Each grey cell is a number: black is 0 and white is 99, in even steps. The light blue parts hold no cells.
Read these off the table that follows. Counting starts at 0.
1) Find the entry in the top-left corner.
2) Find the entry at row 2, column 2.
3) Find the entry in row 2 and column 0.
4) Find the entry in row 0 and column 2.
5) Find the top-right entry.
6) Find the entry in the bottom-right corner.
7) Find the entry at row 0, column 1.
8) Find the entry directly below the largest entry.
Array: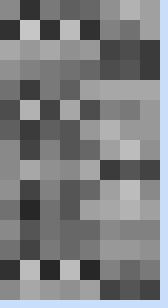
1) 53
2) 65
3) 65
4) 47
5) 62
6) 26
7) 19
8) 59

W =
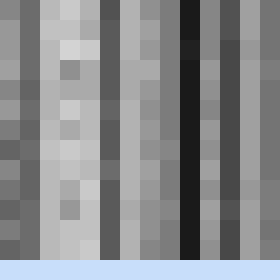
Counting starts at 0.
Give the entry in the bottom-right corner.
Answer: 48
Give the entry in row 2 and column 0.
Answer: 59
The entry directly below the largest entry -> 56
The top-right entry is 45
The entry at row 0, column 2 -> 72
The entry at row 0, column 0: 52
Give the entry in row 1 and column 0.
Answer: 59
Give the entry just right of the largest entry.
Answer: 78
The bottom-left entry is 39
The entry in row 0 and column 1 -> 42
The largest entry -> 82
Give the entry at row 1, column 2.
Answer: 75
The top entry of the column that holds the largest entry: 78
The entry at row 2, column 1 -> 42
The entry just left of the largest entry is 72

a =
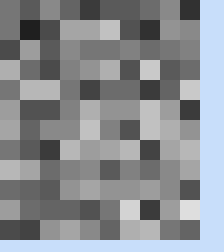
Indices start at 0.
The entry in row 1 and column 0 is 46
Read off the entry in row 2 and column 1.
61
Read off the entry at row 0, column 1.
35
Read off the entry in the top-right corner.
19
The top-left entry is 46
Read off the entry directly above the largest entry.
32
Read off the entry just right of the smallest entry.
29
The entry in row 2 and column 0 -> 29
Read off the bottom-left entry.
29
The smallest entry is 12
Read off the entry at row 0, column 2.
53
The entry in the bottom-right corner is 39
